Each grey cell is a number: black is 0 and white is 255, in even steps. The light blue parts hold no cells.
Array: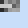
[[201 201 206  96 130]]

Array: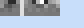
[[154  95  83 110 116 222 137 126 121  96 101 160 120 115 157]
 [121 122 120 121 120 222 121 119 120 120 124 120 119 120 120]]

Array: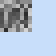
[[190 116 128 161 188  75 180  72]
 [ 75 171  86  78  87 150  44 205]
 [ 81 147  90 110 141  81  90 163]
 [167  45 171 183 109 166 211 149]]

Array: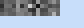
[[ 47 113 112  70 155  52 107 206 113  19 131 105  73  91  83]
 [ 99 112  96  92 126 128 110 124  67 159  84  91 110 174 101]]

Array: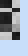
[[ 38  30  27 201 197]
 [ 34  31  35 187 202]
 [ 31  28  29 204 183]
 [ 62  72  64 164 152]
 [194 197 194  29  35]]

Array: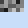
[[135 158  94  94 130 130]]

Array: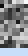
[[ 12 193 168 140 104  96  56]
 [101  81  54  98 131  94 111]
 [ 70 189 133 147  25 138  99]
 [147  98 162 121 130  59 197]
 [111 209  71 197 200 214 209]
 [ 46  46  64  84 194  74  59]]

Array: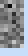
[[180  81   8 181 103 128]
 [119 115 139  46 147 112]
 [119 116 124  47 130 150]
 [164 182 138  84 131 101]
 [159 112  84 101 123  77]
 [160 133  87 131 115 204]]
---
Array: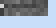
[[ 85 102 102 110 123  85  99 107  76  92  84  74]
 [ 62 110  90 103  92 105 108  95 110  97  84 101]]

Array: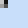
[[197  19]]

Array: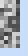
[[218 188 156 202  68]
 [ 78 113 112 192  79]
 [152 158  83  89  82]
 [202 125  81  78  79]
 [106  63  82 206 204]
 [190  63 128 211 161]]

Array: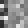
[[ 54  91 151 137 148 183 128]
 [107  53 159 156 159 149 127]
 [186 241 141 139 116 141 168]
 [ 42 110 149 132 225 185 139]]

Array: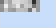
[[121 194 167 216 218 207 201 179  46 153]
 [146 196 160 153 188 190 184 116 215 154]]

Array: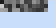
[[ 27 122 117 128  98 148  64  71 146 120  64 121]
 [161 154  55 148 150  63 111  86  68  53  59 138]]

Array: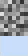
[[170 150 215  79 142  50 160]
 [ 95 130  66 151 123 175 155]
 [ 95 174  68 193  87 179 152]
 [202  66 149 210  70  55  78]
 [ 94  60  94 179  85 135 181]]

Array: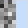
[[101 169  82 205]
 [162 115 161 168]
 [131  77 126 112]
 [192  80 167 178]]
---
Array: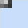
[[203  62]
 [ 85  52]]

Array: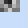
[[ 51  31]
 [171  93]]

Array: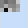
[[103 125]
 [174 137]]

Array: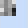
[[135 167]
 [136 168]]

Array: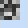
[[173  53]
 [ 38  73]]

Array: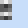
[[241 199]
 [ 54  94]]

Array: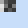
[[ 88  60]
 [117  50]]
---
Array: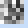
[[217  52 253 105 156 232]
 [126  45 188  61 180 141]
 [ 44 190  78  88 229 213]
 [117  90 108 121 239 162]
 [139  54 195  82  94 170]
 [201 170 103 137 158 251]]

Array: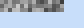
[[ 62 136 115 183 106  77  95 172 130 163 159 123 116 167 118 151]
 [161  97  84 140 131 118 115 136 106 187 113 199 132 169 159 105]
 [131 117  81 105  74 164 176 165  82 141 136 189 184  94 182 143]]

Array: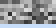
[[211 146 148 163 127 102 184 181 164  97  90 143  97  95]
 [193 178 126 108  83 126 181 124 204 182 173 191 178 182]
 [171 199 143 204 117  99 207 219 154 161 140 166 157 126]
 [100  46 170  70 116 119  55  98 108 161 215  46 196 182]
 [168 213  75  84  90  53 159 184 204 181 104 213 185  97]
 [ 59 118 181  89  71 188  72  58 107 118 124  99 171 180]]

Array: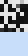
[[234 191 234 233 228  21 232]
 [ 22  24  90 231  21 232  22]
 [ 17  17 218  21  19 226  17]
 [ 20 232  21 237 231 231 227]
 [ 21  20  19 232  18 228  13]
 [ 22  17  22  26  17 231  20]
 [236 233  18 226 228  19 238]
 [228  37 211  18  39  19  44]]

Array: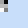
[[  6 163]
 [185 187]
 [127 249]]

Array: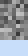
[[135  82 150 172  94  73  89]
 [ 69 168  68 137 152 127 156]
 [ 95 142 174 108 153 103 103]
 [130 187 194 106 138 164 130]
 [102 144 146  89 182  78  98]
 [128 106  58 129 117  89 123]
 [138 142 192 118 121 138  94]
 [132 111 105 125 184 184 191]
 [136 151  58 134 133 164 141]
 [112 168 144  94 169 158 146]]
